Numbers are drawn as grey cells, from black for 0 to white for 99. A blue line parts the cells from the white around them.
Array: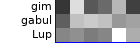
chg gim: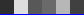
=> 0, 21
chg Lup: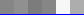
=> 4, 99

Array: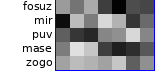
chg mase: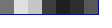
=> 0, 48
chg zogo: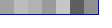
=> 3, 63

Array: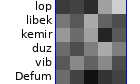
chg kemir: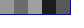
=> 3, 14
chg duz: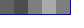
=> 0, 42

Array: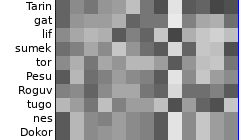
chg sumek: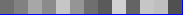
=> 8, 84
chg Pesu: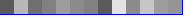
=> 12, 54
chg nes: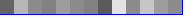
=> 0, 35
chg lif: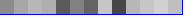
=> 9, 68
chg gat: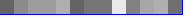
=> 1, 58
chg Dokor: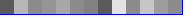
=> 4, 61
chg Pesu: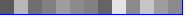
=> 7, 35

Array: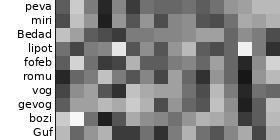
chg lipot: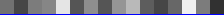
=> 11, 30
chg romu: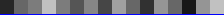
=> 15, 72
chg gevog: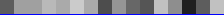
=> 6, 69
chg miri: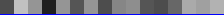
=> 12, 44
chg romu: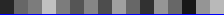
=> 7, 27
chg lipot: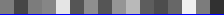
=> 0, 44

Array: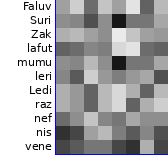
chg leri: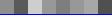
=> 0, 52
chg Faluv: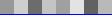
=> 0, 62
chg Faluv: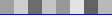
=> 4, 62
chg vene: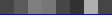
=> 2, 46

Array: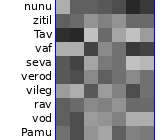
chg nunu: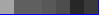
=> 0, 67
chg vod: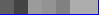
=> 1, 30

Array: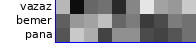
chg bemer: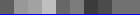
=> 8, 48
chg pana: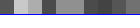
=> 3, 26
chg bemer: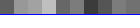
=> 7, 29
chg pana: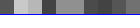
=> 2, 67

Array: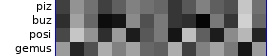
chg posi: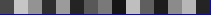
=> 5, 11
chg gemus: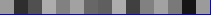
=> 1, 14
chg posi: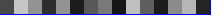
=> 4, 60
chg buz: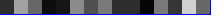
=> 8, 21
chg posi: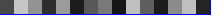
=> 13, 71
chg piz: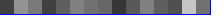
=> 2, 44
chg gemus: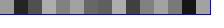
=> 14, 60

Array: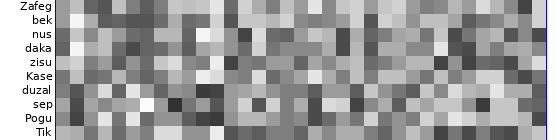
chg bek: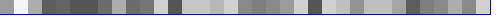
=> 30, 46
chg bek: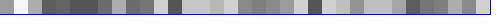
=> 31, 53
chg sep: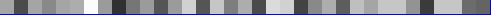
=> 15, 81
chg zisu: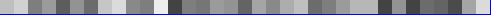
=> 16, 60
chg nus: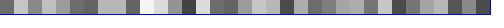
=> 22, 39
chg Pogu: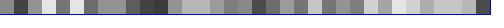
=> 22, 81
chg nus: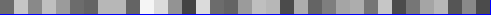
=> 18, 77

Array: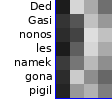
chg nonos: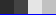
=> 2, 86
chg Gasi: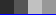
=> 0, 20
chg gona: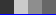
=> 0, 17
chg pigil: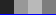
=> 2, 69
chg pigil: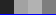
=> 1, 59
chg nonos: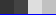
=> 0, 17
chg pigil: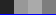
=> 2, 69

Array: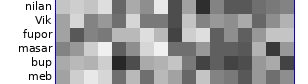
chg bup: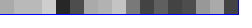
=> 2, 69
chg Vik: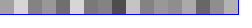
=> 7, 47
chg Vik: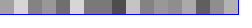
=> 14, 40
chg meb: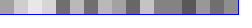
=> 12, 47
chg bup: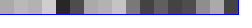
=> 14, 59

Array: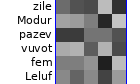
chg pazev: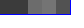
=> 2, 45
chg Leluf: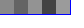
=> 2, 53
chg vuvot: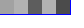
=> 0, 66

